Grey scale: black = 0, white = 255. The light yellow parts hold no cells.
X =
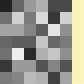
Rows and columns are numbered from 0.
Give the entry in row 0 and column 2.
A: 154
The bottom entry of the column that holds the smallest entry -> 122
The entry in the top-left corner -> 34
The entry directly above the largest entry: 93
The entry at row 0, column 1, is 102
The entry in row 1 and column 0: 112
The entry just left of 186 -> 132
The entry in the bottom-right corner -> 164
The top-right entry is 73
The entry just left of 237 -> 112

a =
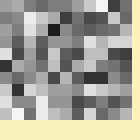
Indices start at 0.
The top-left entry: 159
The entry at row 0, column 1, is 171
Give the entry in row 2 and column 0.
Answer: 159
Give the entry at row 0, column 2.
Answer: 126
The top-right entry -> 114
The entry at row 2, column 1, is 126
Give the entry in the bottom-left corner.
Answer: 190
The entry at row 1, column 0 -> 126
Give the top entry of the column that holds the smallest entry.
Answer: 126
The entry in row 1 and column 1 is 138
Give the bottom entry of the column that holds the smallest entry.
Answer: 190
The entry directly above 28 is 171
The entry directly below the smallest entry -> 149
